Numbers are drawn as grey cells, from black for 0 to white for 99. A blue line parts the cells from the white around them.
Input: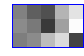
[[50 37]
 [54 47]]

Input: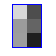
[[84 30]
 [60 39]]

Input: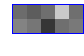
[[42 36]
 [51 46]]

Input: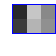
[[16 77]
 [23 70]]

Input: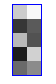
[[79 96]
 [21 35]]

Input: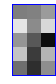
[[49 50]
 [89 54]]

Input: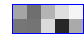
[[64 43]
 [46 45]]

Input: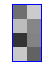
[[43 79]
 [73 52]]
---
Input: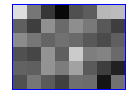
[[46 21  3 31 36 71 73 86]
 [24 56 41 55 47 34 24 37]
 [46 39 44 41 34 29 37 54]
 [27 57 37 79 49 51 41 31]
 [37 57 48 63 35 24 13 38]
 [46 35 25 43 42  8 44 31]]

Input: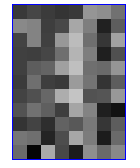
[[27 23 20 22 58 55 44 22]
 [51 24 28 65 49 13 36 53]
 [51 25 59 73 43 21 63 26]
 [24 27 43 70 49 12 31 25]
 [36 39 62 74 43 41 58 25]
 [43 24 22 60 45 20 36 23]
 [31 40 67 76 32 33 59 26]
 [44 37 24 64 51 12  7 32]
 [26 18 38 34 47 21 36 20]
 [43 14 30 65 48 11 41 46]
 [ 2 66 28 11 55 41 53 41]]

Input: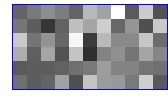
[[47 55 48 39 72 63 99 35 79 32 39]
 [36 21 38 74 64 80 40 58 31 78 46]
 [45 57 40 96 23 72 53 53 77 42 78]
 [37 64 32 76 18 51 56 45 64 52 67]
 [36 36 38 43 47 61 51 51 45 44 35]
 [36 39 63 31 76 60 59 47 80 35 43]]

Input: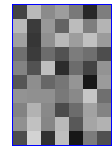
[[72 54 61 47 15 49 26]
 [23 59 39 73 49 70 72]
 [21 56 72 61 75 60 62]
 [23 42 32 48 43 30 43]
 [32 74 17 42 26 57 51]
 [55 40 46 58  9 60 33]
 [56 56 47 53 77 43 57]
 [69 53 29 42 63 51 51]
 [75 52 72 34 64 69 56]
 [82 19 74  9 48 31 30]]

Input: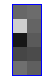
[[42 40]
 [39 80]
 [35  9]
 [29 27]
 [37 43]]

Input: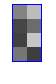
[[73 51]
 [42 27]
 [77 25]
 [24 46]]
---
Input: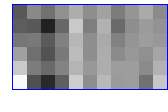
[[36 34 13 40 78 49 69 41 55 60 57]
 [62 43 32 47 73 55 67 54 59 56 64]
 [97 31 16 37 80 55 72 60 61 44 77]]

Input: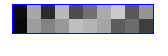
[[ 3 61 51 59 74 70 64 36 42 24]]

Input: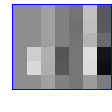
[[55 55 62 50 44 74 35]
 [55 80 68 33 46 86  8]
 [55 55 62 50 46 60 48]]

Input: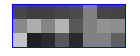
[[53 67 52 70 34 50 57 55]]

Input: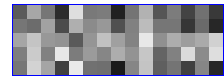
[[46 42 63 29 68 54 59 31 50 73 46 46 21 41 15]
 [49 79 50 90 48 60 52 67 57 77 39 50 85 54 86]]

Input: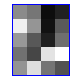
[[93 58  7 35]
 [44 27 88 99]]

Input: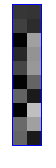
[[25 17]
 [15 57]
 [ 1 39]
 [ 1 74]
 [39 10]]

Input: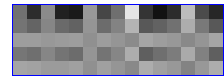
[[45 39 52 41 38 58 42 51 70 34 38 44 67 47 34]
 [46 43 52 45 42 58 45 52 67 37 43 48 66 50 37]]

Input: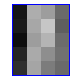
[[10 65 77 37]
 [14 66 55 44]]
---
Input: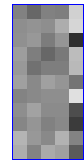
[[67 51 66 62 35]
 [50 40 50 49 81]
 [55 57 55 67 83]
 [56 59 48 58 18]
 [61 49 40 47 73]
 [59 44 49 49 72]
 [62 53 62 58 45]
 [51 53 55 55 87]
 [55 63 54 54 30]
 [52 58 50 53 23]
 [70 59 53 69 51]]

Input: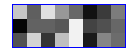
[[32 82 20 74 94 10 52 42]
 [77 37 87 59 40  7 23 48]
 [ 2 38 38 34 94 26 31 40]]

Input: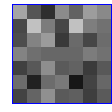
[[26 39 56 35 37 24 35]
 [64 33 18 54 38 61 53]
 [28 75 48 27 75 49 44]
 [30 51 60 22 41 27 42]
 [51 43 40 40 40 48 44]
 [25 34 55 35 38 23 34]
 [42 13 42 47  9 26 40]]

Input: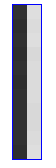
[[18 86]
 [19 86]
 [18 85]
 [19 86]
 [18 84]
 [19 85]
 [18 85]
 [19 85]
 [19 84]
 [19 84]
 [19 85]]

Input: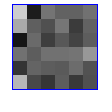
[[71 28 21 36 22 31]
 [80 11 45 38 38 44]
 [66 37 31 46 23 38]
 [ 8 41 24 34 26 36]
 [44 36 44 44 45 59]
 [20 39 36 35 42 32]]

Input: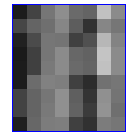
[[12 40 48 49 25 19 48 46]
 [11 26 46 55 41 39 75 54]
 [27 39 43 52 36 19 52 46]
 [13 29 46 45 25 31 71 51]
 [10 25 46 54 40 38 76 54]
 [11 25 47 54 41 39 75 54]
 [11 42 50 49 25 17 44 46]
 [26 39 46 56 37 20 56 45]
 [26 39 47 56 38 23 57 43]]

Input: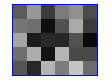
[[33 15 70 48 76 42]
 [35 59 23 48 56 29]
 [46 43  6 32 66 23]
 [64 11 16 15 32  4]
 [43 67  7 70 28 28]]

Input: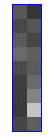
[[27 36]
 [34 21]
 [28 33]
 [35 27]
 [41 37]
 [29 35]
 [24 41]
 [23 51]
 [22 76]]

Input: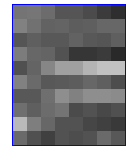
[[41 31 25 32 30 32 41 34]
 [45 46 42 33 33 29 23 18]
 [50 44 38 39 36 37 40 40]
 [33 37 34 34 38 34 33 37]
 [48 40 39 32 21 21 23 16]
 [31 39 52 62 62 70 75 75]
 [50 41 34 35 36 40 37 30]
 [34 34 43 55 50 55 55 54]
 [43 37 42 45 29 32 28 31]
 [72 49 40 32 32 27 25 22]]
